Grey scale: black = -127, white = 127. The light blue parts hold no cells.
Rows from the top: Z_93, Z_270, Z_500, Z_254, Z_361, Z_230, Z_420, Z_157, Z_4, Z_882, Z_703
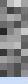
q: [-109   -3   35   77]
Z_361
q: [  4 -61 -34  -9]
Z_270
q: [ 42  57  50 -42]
Z_420
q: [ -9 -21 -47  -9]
Z_882
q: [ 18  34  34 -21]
Z_230

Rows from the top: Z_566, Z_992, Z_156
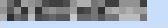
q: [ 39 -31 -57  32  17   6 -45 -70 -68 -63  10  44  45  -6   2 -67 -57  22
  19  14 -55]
Z_566
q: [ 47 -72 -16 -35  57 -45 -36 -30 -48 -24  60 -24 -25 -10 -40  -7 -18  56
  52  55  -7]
Z_156

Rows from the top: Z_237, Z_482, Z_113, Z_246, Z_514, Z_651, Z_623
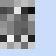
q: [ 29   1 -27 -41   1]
Z_514
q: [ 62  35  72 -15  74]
Z_623
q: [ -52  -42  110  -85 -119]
Z_482
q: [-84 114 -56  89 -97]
Z_651
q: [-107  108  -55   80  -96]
Z_651
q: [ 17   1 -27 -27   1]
Z_246

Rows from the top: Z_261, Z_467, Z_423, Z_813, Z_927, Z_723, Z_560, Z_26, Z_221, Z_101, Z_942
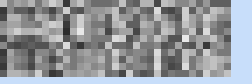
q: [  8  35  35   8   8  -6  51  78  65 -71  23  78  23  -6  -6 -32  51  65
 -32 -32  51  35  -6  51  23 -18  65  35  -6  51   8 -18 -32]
Z_813
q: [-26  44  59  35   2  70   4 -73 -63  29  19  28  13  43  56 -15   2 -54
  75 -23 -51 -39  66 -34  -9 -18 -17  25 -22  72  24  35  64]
Z_942

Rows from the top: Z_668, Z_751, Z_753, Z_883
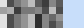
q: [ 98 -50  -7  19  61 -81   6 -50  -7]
Z_883
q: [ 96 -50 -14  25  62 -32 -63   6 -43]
Z_668
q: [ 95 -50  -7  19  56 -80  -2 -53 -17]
Z_883

